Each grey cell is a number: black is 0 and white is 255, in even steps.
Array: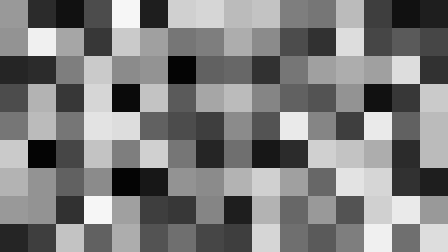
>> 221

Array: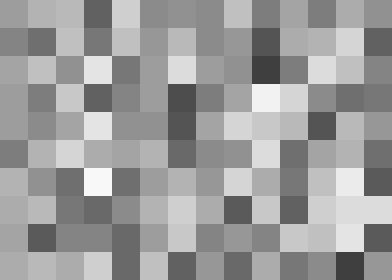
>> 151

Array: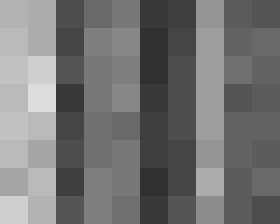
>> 77

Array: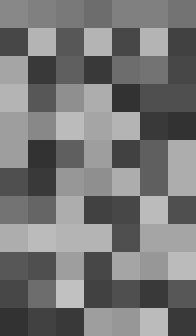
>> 57

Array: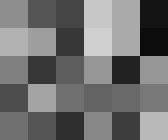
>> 185

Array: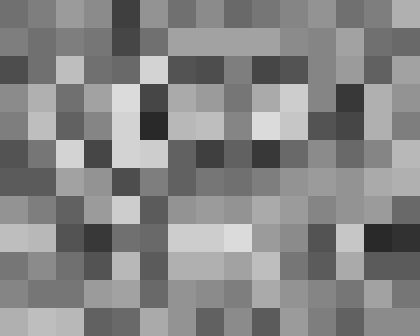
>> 139
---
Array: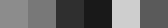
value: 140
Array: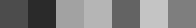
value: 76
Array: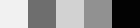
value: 241
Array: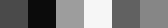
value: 74
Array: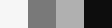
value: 246
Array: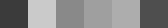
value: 59
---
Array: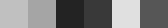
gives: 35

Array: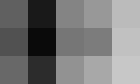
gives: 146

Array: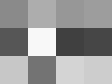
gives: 212

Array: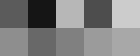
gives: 128

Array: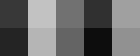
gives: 100

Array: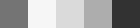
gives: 218
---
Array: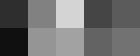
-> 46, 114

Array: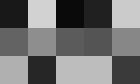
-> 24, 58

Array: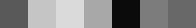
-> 89, 104

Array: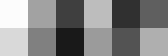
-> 252, 175

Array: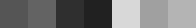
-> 85, 180

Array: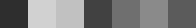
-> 46, 91
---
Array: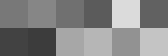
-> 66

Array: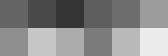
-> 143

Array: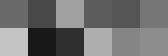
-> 196

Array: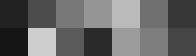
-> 21

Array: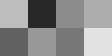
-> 97

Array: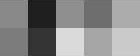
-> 123

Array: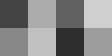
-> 135

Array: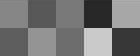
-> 93

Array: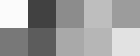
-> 120

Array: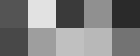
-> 72
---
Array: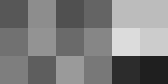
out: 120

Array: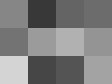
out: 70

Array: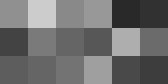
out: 159

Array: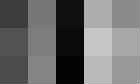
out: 4

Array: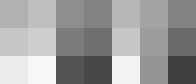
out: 242

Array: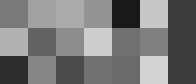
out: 106

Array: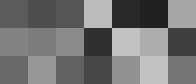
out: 146
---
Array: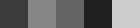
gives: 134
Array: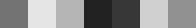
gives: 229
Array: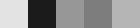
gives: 27
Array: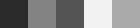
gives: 131
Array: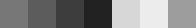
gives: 92
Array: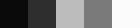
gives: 46
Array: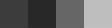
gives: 40
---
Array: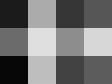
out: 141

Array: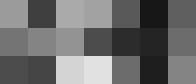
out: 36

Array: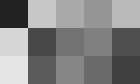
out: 128

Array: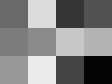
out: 199

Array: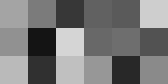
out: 110

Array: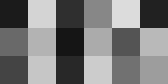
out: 84

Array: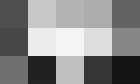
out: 222

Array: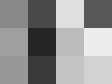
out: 188

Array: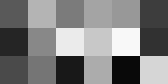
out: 248
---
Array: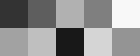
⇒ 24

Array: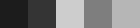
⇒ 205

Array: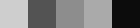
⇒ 141

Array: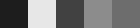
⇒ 65

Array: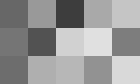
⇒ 183

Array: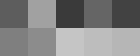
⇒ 197

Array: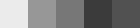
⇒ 119

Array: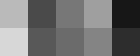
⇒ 107

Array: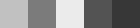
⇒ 235
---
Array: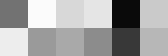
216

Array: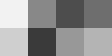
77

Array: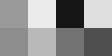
22

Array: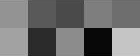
74

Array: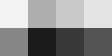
201

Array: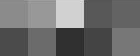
209

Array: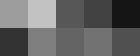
87

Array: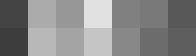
151

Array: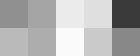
235

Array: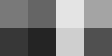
228
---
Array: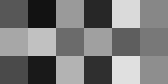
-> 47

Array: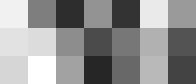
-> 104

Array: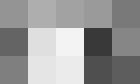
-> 235

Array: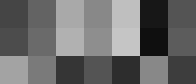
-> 45

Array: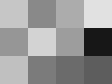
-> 123

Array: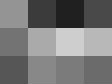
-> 136

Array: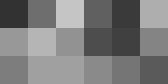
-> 138

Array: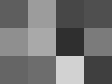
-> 109

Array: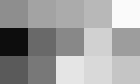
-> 229
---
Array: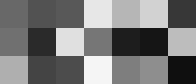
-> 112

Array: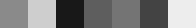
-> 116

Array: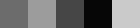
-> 108

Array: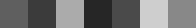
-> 95

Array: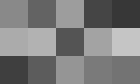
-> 122

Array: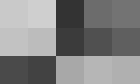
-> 115
